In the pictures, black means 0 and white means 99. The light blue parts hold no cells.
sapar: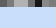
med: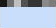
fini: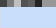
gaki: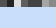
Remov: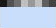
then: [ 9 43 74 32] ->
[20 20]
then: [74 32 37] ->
[14 59]
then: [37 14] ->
[59 59]
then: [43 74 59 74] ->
[37 26]
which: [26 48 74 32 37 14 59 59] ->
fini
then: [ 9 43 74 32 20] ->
[20 53]
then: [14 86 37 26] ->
[26 64]

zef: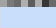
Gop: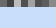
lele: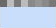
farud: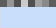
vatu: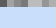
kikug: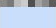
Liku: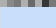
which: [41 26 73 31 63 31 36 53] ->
Gop
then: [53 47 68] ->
[41 68]
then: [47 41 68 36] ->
[68 21]
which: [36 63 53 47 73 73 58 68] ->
vatu
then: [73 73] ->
[58 68]
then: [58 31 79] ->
[31 63]
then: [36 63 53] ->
[47 73]

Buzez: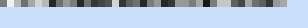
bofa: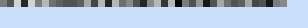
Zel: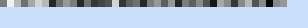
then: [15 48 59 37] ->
[59 15]
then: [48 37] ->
[53 32]
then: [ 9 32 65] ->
[43 32]
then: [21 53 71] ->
[32 53]
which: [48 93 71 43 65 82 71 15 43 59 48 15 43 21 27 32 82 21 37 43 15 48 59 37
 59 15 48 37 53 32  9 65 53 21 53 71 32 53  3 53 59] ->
Zel
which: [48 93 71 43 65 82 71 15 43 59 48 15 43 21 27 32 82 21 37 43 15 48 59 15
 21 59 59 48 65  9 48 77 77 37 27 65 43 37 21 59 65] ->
Buzez

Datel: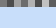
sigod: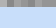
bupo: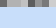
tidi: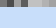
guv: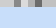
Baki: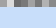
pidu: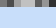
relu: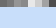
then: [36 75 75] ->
[69 63]
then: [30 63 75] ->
[75 36]

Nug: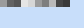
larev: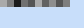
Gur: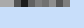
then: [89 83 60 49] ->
[72 27]
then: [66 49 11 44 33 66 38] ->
[55 33]

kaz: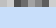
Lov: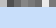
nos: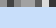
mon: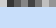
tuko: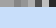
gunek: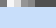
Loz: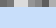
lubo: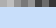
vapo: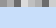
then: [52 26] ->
[47 74]
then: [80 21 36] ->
[52 26]
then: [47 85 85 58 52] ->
[36 68]
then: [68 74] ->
[58 47]
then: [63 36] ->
[85 21]
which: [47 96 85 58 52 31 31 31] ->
gunek

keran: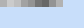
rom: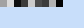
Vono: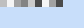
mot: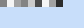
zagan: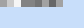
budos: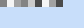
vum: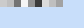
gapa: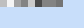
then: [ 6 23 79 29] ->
[23 69]
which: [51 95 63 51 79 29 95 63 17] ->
mot
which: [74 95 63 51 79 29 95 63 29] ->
Vono
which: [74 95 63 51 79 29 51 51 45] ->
gapa
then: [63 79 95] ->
[51 51]

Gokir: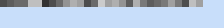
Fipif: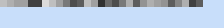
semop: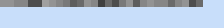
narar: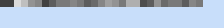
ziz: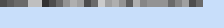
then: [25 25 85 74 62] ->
[47 30]
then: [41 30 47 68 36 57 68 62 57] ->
[36 52]
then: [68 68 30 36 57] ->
[41 47]

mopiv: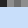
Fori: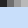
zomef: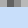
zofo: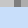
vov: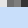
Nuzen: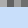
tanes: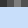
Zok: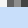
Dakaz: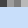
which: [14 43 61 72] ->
Fori
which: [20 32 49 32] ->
tanes
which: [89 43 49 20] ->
vov

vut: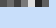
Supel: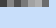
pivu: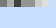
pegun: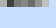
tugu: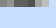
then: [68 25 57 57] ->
[80 86]
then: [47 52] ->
[42 57]
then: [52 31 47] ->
[63 68]
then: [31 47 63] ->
[68 42]
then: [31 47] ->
[63 68]
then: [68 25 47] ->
[52 42]

